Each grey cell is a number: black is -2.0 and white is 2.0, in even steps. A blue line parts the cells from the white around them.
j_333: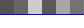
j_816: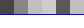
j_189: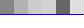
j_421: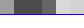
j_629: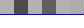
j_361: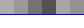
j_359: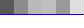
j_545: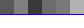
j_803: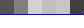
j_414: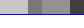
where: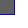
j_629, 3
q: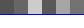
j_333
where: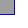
j_421, 0
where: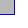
j_359, 2
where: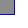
j_359, 1

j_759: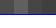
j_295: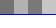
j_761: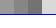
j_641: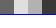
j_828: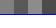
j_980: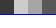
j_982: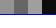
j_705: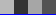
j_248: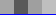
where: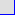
j_641, 1
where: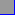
j_761, 0
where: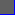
j_759, 1
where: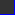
j_705, 1

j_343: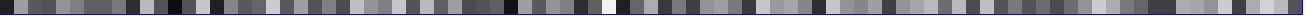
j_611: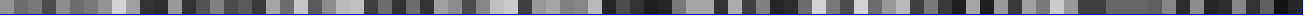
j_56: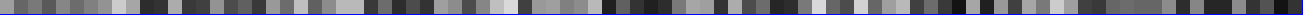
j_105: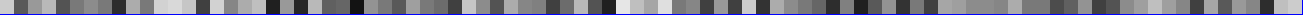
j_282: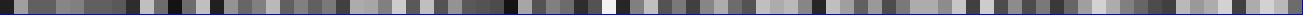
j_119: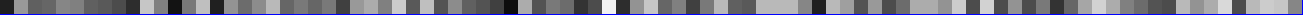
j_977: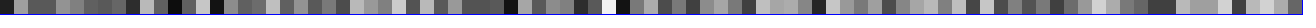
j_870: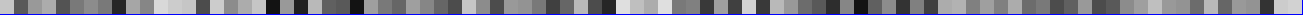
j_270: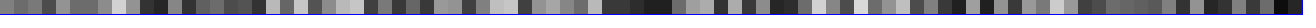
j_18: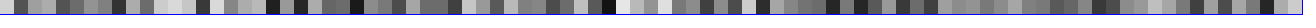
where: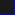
j_18, 25
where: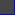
j_977, 69
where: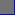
j_18, 57
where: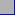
j_870, 68

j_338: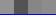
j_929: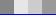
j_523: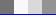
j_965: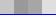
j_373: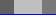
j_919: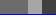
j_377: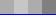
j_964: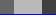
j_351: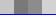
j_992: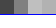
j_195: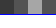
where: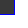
j_195, 0
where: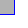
j_992, 3
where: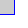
j_929, 2
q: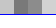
j_351

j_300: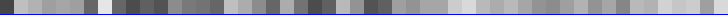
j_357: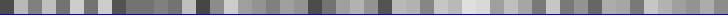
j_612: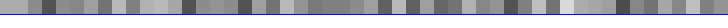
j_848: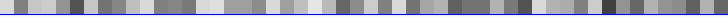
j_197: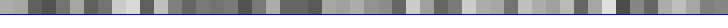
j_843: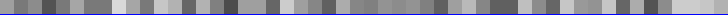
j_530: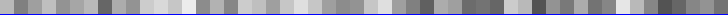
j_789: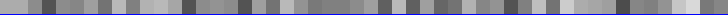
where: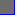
j_530, 33
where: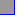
j_843, 41
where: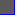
j_197, 22
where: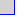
j_300, 47

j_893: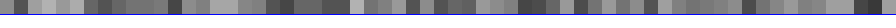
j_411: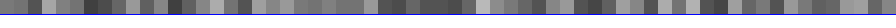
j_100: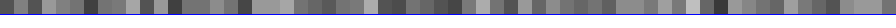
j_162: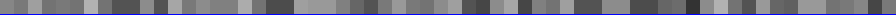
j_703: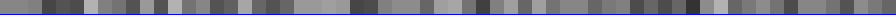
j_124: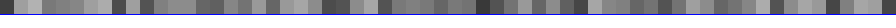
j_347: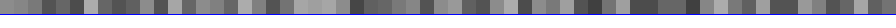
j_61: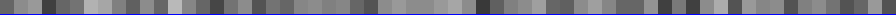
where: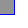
j_61, 46
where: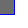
j_162, 48
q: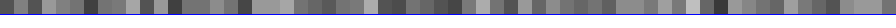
j_100
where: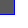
j_100, 23

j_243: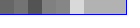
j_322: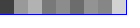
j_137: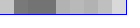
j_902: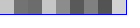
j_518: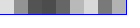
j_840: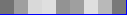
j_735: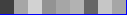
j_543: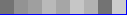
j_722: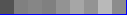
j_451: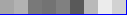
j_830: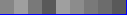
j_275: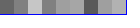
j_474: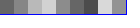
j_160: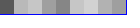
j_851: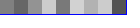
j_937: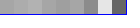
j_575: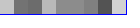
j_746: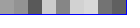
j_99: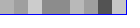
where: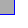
j_937, 1
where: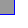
j_322, 1
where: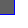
j_746, 8
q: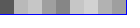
j_160
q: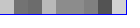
j_575
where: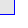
j_937, 7
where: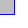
j_137, 7

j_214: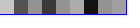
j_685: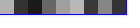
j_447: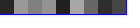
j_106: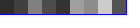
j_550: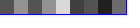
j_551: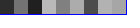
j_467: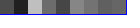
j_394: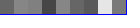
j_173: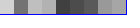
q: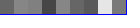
j_394
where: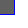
j_467, 7
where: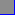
j_106, 6
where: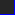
j_447, 0
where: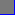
j_394, 8
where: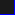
j_685, 2

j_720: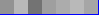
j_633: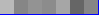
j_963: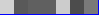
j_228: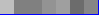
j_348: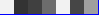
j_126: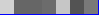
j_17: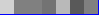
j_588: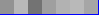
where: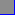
j_633, 3
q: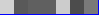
j_963
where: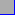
j_720, 4
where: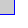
j_963, 4

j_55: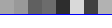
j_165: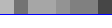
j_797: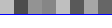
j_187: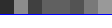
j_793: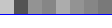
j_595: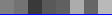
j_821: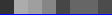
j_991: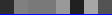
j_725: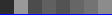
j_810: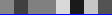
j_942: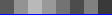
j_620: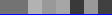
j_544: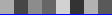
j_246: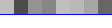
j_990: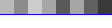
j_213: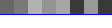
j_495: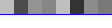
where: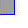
j_821, 2
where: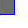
j_55, 3

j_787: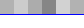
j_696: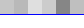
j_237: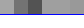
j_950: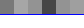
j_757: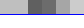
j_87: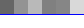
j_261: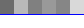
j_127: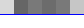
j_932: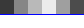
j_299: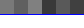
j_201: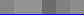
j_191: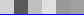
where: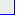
j_932, 3
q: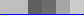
j_757
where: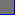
j_237, 1
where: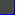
j_950, 3
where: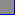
j_201, 5
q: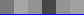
j_950

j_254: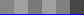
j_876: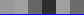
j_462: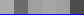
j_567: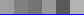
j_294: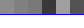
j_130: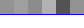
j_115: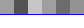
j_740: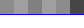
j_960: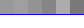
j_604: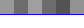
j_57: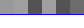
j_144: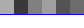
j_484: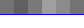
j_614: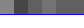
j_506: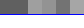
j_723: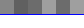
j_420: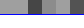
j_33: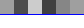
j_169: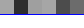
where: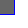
j_876, 2
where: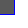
j_567, 4

